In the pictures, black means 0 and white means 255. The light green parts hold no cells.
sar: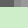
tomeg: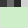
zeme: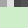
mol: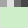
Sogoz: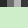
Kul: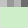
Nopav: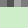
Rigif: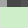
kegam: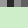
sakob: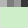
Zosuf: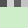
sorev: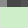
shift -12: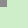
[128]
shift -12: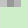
[183 141 169]
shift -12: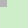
[169]

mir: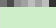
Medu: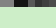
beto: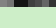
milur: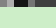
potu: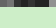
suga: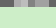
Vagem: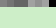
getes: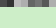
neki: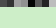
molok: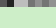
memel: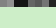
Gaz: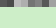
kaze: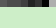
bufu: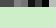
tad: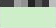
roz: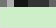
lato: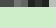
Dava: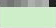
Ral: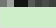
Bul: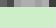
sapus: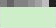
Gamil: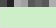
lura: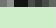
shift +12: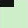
[32 32]
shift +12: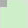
[186]

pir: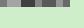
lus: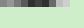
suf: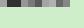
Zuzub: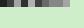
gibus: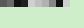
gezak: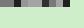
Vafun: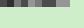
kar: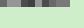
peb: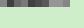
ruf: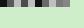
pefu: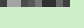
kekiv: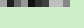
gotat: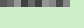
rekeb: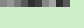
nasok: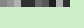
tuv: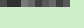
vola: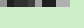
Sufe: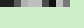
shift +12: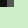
[ 30 101]
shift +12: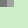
[133 176]
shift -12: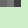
[ 93 109  52]
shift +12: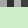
[176  60 189  76]

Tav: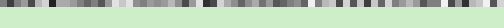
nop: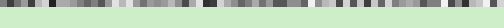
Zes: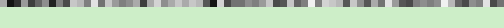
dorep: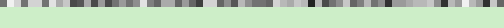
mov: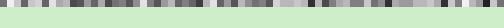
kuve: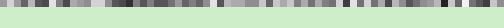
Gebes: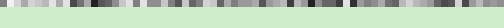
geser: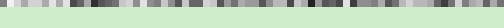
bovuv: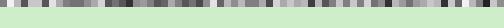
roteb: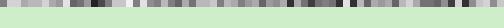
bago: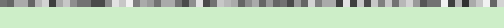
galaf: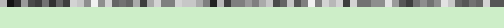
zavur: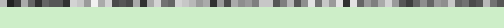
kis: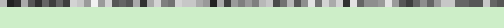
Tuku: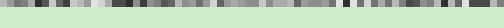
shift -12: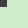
[50]
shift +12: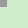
[166]
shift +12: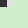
[ 61 238]
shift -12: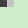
[ 50 187]
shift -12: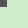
[74]

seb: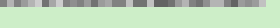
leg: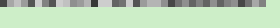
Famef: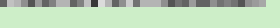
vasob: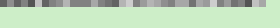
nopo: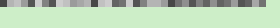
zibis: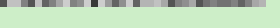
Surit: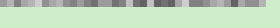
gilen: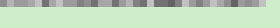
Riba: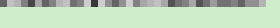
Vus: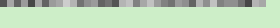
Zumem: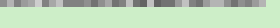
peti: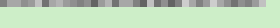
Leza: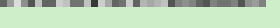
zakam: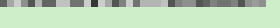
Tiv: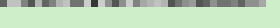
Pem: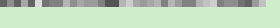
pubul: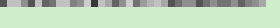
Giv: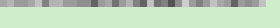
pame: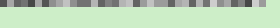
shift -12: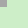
[155]
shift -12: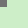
[102]
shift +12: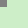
[141]
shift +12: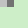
[205 126]
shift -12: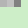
[168 181 117]
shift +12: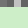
[126 111 205 111]
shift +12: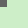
[111]

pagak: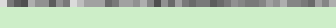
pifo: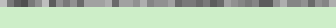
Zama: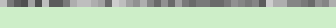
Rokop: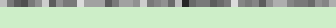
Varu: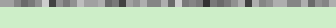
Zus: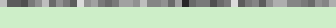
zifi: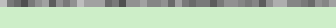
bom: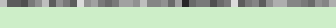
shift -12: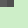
[80 67]
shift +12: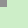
[157]
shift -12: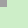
[149]
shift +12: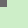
[118]
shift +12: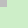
[202]

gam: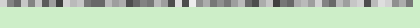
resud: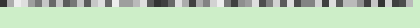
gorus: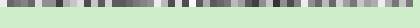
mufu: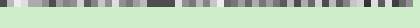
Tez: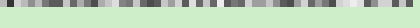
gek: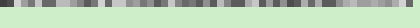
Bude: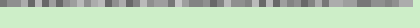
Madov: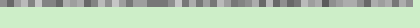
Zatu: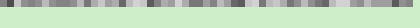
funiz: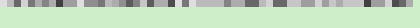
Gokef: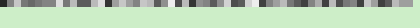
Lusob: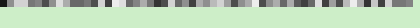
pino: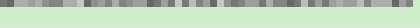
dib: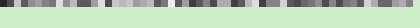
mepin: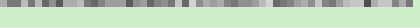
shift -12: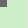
[92]
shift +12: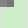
[143 131]
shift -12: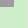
[146 146]
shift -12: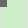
[92]
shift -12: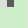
[210  79]
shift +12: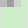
[198 170 222]
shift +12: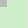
[198]

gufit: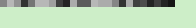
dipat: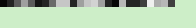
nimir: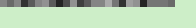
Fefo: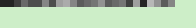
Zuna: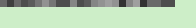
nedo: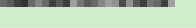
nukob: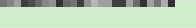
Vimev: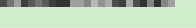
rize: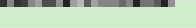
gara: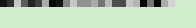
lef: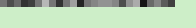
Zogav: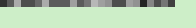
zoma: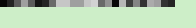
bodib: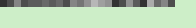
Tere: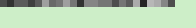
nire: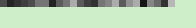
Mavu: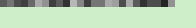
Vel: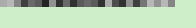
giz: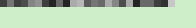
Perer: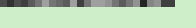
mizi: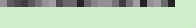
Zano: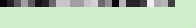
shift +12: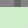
[145 145 117 145]
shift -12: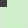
[51]
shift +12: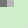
[129 195]
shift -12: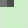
[105  65]
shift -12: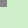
[121]
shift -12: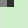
[121  38]
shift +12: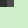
[62 89]

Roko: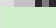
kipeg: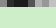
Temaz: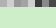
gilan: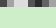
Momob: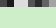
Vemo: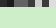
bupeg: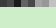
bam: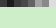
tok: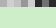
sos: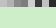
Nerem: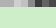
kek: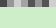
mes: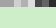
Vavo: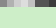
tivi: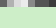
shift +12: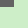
[111 111]
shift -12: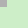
[165]
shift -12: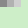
[125 165 195]
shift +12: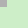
[189]
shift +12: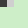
[ 71 219]

